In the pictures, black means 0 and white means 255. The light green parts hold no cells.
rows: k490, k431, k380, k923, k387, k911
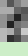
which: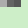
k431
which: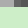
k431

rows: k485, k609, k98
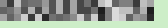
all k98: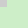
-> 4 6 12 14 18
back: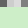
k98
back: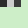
k98
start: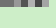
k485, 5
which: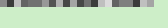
k485

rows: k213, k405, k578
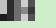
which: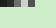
k578
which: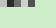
k213

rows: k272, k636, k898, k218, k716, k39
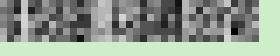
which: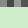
k716
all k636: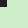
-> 3 5 26
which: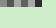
k218
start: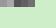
k636, 19
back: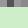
k39
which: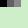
k716
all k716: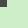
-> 7 9 23 24 25

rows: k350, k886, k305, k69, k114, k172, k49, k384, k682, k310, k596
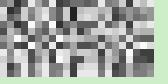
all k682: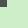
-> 5 11 12 18 20 21
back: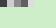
k69
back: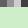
k384
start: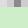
k305, 13

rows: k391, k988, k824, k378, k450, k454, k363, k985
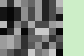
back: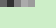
k454
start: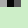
k450, 3
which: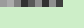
k363
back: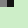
k378
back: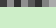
k363
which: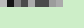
k378
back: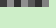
k363

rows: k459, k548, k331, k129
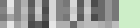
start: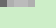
k129, 11
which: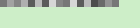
k331

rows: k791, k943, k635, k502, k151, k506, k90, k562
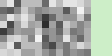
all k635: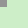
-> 1 10 11
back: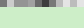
k635
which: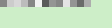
k506
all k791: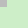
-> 1 4 5 6 9 13
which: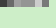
k635
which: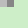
k506

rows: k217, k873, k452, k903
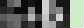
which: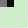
k217
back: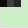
k903
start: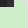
k873, 1
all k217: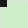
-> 1 5 9 10

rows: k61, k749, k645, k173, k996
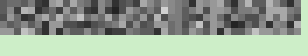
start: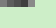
k645, 26
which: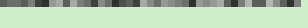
k61
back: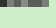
k996
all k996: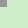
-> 1 2 8 28 31 33 38 39 41
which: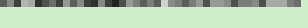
k749

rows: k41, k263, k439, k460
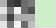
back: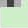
k439
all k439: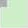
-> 1 3 4 5
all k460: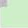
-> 5

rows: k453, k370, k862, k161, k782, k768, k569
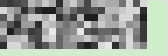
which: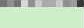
k161
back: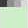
k569

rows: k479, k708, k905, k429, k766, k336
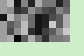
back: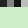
k479
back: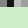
k479

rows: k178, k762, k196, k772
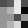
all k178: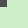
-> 1 4
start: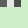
k178, 2
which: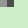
k196
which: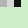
k772
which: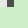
k178
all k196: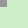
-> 1 2 4

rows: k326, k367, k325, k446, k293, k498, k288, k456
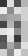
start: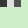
k326, 1
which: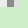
k367
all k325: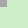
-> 2 3
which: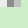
k293
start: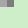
k288, 2

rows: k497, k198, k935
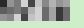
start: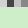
k497, 4
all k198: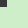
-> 9
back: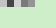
k497
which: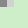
k935
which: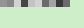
k935

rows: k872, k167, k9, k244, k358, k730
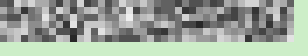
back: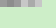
k358
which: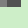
k872
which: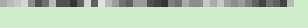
k358
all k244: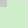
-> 1 4 13 14 15 19 24
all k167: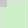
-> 7 14 40
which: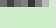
k167

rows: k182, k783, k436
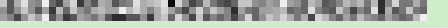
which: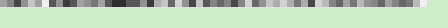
k436
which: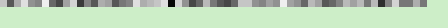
k182
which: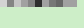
k783
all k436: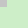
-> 5 24 29 39
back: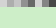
k436
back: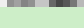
k182

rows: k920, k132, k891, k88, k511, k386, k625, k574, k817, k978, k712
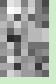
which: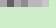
k511
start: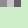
k625, 1
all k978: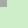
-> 1 2 5 7
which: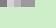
k712
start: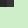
k386, 2
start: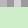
k88, 1

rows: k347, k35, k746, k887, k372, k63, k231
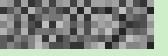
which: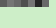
k63
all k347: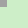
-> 1 4 7 10 12 14 15 17 19 22
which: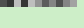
k887
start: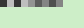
k887, 6
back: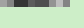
k231

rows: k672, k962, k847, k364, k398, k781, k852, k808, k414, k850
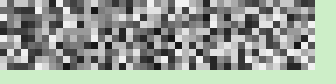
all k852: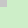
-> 3 15 23 25 27 29 32 34 38 41
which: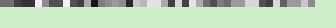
k962
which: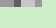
k847
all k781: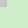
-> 9 16 19 38
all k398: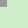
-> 6 10 11 12 13 24 28 34 42 43

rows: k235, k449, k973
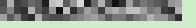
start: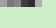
k449, 21
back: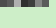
k973
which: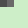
k235

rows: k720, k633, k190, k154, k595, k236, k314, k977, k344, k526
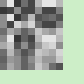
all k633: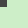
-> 2 4 5 7 8
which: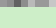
k344

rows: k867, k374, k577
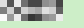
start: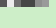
k867, 2
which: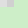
k374
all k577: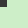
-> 5
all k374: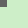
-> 3 9
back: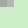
k374

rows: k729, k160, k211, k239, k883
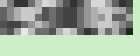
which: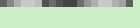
k160
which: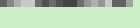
k211
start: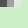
k883, 2
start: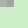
k160, 17
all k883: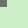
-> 1 6 7 16
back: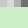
k729

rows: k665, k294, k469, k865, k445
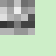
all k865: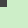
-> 2 4 5
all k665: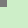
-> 5
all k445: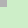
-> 1 2 5
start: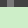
k865, 2
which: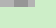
k445
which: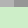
k445

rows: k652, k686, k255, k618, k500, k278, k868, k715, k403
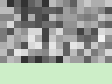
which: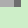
k278
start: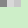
k715, 7
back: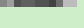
k686
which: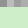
k618
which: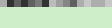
k652
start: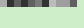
k403, 3

